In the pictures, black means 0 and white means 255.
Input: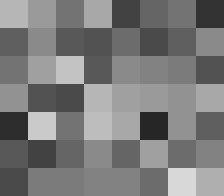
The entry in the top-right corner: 51
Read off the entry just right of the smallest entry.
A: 146
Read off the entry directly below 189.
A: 138
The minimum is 38
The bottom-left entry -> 74
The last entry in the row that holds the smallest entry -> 95
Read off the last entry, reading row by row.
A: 175
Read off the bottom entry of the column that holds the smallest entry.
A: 108
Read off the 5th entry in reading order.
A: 66
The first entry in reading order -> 182
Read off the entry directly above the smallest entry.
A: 154
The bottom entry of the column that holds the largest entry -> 216
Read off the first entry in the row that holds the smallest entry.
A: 45
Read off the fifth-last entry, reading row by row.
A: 130
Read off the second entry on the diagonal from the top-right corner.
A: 95
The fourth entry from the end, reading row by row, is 130

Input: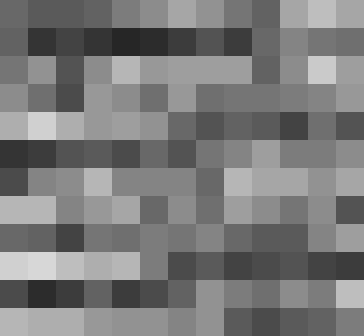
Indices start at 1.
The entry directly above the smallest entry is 124
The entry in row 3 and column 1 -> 117
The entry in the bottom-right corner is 124
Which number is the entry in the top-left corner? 104
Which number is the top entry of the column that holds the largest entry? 90
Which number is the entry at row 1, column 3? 90
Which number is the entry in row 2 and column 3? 67
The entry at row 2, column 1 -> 98
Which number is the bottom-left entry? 182
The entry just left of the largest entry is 208
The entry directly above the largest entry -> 98
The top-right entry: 166
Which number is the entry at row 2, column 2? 52
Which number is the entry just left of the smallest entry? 52
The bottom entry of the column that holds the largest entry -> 174
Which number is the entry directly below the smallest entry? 182
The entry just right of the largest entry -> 190
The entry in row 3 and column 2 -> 146

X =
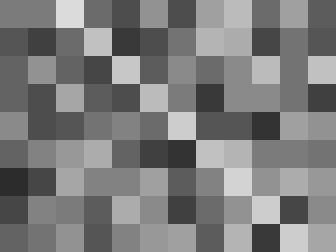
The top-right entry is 92
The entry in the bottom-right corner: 166
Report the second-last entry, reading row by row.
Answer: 205
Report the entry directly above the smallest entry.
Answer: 99
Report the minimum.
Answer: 44
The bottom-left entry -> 99
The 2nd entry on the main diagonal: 64
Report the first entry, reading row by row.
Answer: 123
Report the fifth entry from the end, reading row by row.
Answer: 92
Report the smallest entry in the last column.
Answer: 64
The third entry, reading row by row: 219
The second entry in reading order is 123
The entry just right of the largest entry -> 107
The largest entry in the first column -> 138
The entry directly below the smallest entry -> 70
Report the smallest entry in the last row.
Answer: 57
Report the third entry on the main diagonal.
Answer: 99
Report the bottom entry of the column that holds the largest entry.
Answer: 146
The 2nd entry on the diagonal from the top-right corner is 115
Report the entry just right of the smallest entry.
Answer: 70
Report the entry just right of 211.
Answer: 146

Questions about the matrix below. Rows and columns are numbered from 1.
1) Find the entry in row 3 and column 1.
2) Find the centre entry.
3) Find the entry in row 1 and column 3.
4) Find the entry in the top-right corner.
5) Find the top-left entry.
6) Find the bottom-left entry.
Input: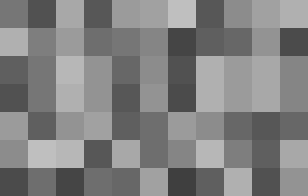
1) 95
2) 147
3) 168
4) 176
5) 118
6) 75

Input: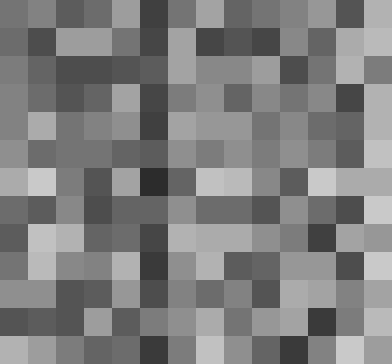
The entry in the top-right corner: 178
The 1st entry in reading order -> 116
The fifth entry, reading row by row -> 157
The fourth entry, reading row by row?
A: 108
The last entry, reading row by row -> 157
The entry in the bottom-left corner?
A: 178
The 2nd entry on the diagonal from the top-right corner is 171
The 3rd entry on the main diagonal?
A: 77
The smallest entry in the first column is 84
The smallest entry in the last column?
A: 124
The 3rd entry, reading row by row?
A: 92
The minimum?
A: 44
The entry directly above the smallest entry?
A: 92
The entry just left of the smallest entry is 163
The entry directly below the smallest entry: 100
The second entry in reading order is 130

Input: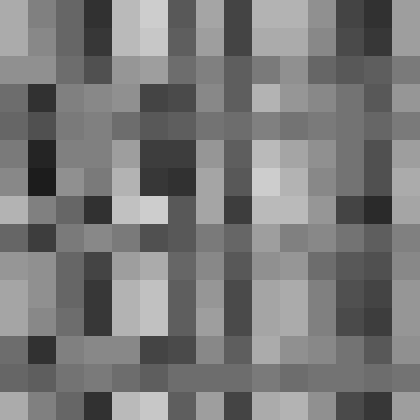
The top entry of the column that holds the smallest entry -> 128
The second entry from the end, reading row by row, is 55
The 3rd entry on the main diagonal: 109
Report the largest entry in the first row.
205
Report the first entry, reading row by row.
171
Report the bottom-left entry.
171
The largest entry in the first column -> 179
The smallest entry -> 28
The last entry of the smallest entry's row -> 171
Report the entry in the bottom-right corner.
158
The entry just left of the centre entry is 88
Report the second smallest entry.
36
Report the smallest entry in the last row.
49
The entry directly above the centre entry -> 165
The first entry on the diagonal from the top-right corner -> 158
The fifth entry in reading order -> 186
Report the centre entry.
165
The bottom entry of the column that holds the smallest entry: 128
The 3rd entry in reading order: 102
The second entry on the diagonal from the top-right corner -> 55
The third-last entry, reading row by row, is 74

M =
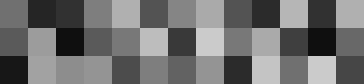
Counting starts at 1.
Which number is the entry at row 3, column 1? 23
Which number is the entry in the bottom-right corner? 70
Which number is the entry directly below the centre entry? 98
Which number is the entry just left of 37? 112
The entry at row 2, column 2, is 156
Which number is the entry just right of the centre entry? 203
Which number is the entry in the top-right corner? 176
